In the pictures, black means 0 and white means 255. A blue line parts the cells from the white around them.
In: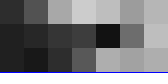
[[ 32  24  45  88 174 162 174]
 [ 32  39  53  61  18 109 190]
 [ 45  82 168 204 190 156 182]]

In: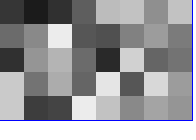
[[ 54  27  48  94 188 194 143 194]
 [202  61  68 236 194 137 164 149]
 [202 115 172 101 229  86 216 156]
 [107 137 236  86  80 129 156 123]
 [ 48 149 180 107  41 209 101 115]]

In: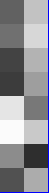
[[140  46]
 [229 120]
 [ 60 158]
 [ 81 172]
 [ 67 179]
 [ 97 194]
 [251 201]
 [112 215]]

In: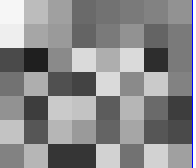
[[ 74  31 138 218 174 218  45 122]
 [146  61 202 195  92 182 106  61]
 [195  86 182 154 100 166  86  74]
 [238 166 154 100 122 146 100 122]
 [114 174  80  67 218 138 202 130]
 [130 182  53  53 210 114 210 160]
 [246 188 160 106 114 122 130 146]]

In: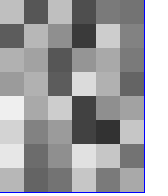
[[191  86 191  78 122 115]
 [183 100 115 198 122 169]
 [231 108 143 225 198 115]
 [211 130 155  65  50 198]
 [177 162  86 149 169 122]
 [239 169 205  65 143 162]
 [155 177  92 219 177 100]
 [ 92 183 143  58 205 130]]

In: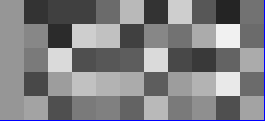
[[150  51  64  64 107 185  51 206  87  36 114]
 [150  72 157 193 179 171  93 157 179 233 107]
 [150 122 218  79  87  93 218  72  57  99 171]
 [150 135  43 206 193  64 135 114 171 241 107]
 [150 163  79 122 128  99 185 122 143  79 163]]
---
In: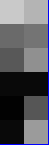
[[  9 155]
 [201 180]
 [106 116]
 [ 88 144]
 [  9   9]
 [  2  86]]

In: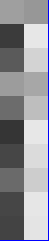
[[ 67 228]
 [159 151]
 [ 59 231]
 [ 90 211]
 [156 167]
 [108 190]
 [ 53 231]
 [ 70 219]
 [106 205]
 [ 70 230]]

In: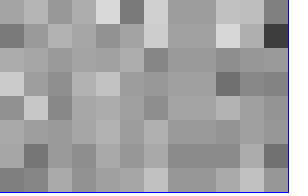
[[126 134 170 146 160 166 192 151 151 170 193 150]
 [164 180 152 173 217 122 207 156 156 192 189 128]
 [122 154 178 165 146 162 204 161 161 215 175  60]
 [172 166 153 164 161 173 134 154 154 142 150 154]
 [203 158 143 177 194 156 152 159 159 112 136 131]
 [145 198 135 167 171 160 141 164 164 179 159 147]
 [168 158 153 166 177 156 176 154 154 148 159 150]
 [166 117 154 142 168 151 169 138 138 138 171 113]]

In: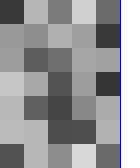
[[ 82 183 140 216 106]
 [ 57 182 123 208 107]
 [153 142 175 159  57]
 [157  93 110 165 161]
 [198 168  83 157  53]
 [184  95  69 136 171]
 [187 183  77  78 178]]

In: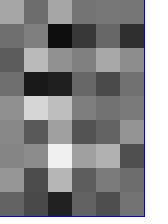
[[ 99  73  33  98  78 115]
 [166 109 166 116 119 118]
 [111 127  14  56 103  47]
 [ 92 186 145 128 168 141]
 [111  25  31 103  74 113]
 [144 214 190 126 114 122]
 [136  89 160  83  99 148]
 [133 140 240 160 177  79]
 [150  76 182  93 123 109]]

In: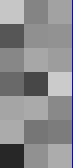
[[ 39 145 172]
 [198 132 162]
 [ 86 144 146]
 [135 167 157]
 [105  71 203]
 [165 170 137]
 [171 118 124]]

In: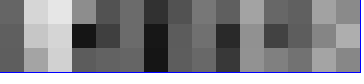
[[ 94 164 209  92  98 101  21  93 104  56 146 128 114 164 135]
 [101 214 230 141  82 107  49  82 119  95 163 103  96 162 138]
 [ 95 198 213  21  63 107  23  92 112  41 145  66  93 133 174]]

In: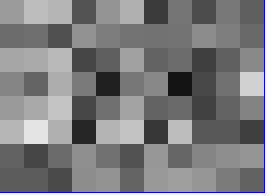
[[ 92  92  74 141 147 100 153 159 150 123  98]
 [155 189 181  83 148 176  59 117  76 120  95]
 [108 111  80 146 125 115 114 115 140 126 105]
 [166 170 185  70  95 161  99 108  63  96 137]
 [133 100 173 122  32 119 136  20  72 113 209]
 [154 169 196  71 112 163  99 106  65  99 131]
 [182 228 176  38 180 195  55 189  88  88  63]
 [ 98  70 107 143 113  82 151 102 133 142 149]]
